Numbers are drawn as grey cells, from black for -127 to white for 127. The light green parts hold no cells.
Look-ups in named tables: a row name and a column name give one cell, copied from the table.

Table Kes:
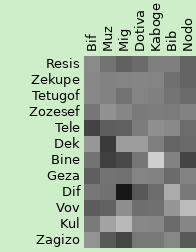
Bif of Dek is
23
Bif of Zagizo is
19
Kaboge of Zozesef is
-2
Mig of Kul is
57
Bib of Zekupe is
-15
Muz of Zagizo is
-38
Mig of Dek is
28
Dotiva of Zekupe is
5
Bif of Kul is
-5
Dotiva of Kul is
7
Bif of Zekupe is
7
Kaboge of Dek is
-1
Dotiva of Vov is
-17
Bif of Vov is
-35
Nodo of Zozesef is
2
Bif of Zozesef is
-9
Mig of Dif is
-104
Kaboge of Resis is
-1

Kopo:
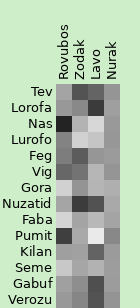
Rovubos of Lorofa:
24
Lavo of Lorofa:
-68
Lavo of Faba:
56
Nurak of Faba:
36
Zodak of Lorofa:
9
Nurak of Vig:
21
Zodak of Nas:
51
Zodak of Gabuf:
14

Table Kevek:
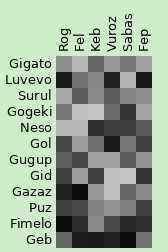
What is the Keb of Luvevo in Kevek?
8
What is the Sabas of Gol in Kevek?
-8
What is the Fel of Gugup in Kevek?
-57
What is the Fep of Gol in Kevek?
-62
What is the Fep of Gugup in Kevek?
19
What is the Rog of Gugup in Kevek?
-30
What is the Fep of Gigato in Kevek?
32
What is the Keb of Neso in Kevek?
-79
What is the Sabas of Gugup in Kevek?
-35
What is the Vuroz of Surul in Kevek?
-34

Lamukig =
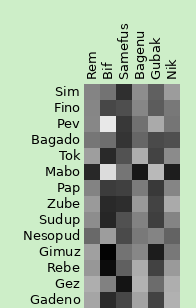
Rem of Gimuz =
32
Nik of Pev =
-10
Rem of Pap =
3
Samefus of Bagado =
-75
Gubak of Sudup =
-64
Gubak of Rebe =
-61
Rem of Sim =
4
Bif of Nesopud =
29
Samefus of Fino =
-49
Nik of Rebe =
26
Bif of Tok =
-86
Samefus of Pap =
-63
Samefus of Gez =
-107
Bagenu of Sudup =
2

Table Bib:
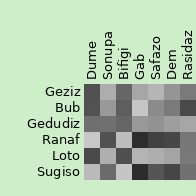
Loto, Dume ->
-54
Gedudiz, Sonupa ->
-15
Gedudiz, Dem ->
30
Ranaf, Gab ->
-82
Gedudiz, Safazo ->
18
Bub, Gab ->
70
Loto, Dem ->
36
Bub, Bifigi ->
-33
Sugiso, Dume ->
58
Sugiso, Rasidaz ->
-14
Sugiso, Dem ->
-57
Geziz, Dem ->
21
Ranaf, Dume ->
71
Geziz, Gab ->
38
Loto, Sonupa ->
47
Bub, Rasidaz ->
-54
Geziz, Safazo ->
53
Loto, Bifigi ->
-48
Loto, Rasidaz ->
-6
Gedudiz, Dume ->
-16

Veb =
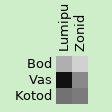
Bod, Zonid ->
81
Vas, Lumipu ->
-110
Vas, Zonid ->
9
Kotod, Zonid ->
-4
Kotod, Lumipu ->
-13
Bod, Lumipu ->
47
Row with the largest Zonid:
Bod

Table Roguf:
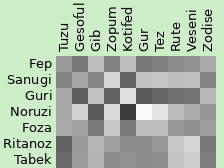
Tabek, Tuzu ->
-20
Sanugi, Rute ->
62
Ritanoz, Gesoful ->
25
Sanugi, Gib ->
5
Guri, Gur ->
-38
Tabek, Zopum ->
13
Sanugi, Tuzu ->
3
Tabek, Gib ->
51
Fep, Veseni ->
18
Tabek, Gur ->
13
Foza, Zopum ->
72
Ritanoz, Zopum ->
31
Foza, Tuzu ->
41

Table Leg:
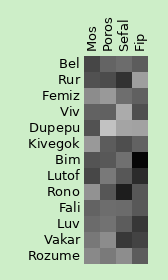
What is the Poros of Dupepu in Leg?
66
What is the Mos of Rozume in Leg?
9
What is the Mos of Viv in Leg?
-29
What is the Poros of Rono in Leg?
-41
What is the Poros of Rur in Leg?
-51
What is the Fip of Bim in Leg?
-121
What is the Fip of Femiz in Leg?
-31
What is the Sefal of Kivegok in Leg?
-49
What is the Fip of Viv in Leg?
-48

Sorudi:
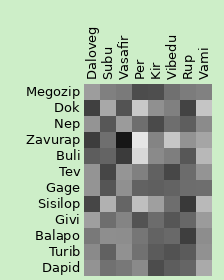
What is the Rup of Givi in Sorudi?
-24
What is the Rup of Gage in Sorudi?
-18
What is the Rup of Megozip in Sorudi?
-3
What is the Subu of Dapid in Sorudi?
-14
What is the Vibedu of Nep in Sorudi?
-17
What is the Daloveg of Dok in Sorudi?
-63
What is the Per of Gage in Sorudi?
-29
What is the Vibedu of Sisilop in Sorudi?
-17
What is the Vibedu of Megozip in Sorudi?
-15
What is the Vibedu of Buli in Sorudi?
-1
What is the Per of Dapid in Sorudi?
10
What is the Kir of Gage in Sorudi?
-32
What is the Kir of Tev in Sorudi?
-30
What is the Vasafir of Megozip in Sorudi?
-5
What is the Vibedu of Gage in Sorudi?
-28
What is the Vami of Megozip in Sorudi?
1

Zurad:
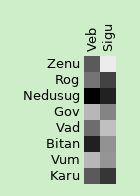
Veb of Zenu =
-37
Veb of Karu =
-37
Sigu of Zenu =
108
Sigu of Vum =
21
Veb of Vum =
55
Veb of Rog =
-11
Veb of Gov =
55
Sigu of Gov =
4
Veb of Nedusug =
-126
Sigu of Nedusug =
-94
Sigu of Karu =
-73
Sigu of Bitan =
18
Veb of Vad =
-18
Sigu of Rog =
-60
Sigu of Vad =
64
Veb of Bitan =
-95

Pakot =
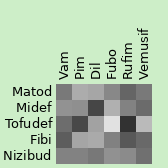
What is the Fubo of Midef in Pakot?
48
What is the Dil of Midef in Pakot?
-57
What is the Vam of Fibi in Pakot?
-34
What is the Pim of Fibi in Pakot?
37
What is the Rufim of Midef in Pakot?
2
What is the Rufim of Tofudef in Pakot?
-77
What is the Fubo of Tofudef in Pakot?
97
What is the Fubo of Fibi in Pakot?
1
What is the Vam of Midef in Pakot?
18
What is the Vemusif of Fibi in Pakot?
-22
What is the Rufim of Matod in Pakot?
-26
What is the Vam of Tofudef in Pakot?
-18
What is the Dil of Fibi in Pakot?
42
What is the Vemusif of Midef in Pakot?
-20
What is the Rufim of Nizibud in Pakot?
11
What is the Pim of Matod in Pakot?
44
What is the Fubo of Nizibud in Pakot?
17
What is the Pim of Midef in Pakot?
15
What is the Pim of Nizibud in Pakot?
2
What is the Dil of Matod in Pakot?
38

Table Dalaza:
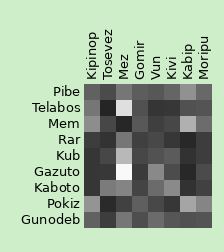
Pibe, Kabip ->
17
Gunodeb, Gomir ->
-49
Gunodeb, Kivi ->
-41
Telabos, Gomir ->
-46
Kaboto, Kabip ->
-77
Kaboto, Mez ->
4
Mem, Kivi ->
-56
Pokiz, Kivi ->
-72
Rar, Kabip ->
-87
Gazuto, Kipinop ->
-73
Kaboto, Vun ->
-20
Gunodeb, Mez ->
-9
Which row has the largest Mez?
Gazuto

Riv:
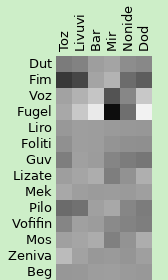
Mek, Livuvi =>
30
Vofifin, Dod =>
-1
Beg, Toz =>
23
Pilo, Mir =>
40
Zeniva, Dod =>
31
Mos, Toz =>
32
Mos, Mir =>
0
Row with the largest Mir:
Fim

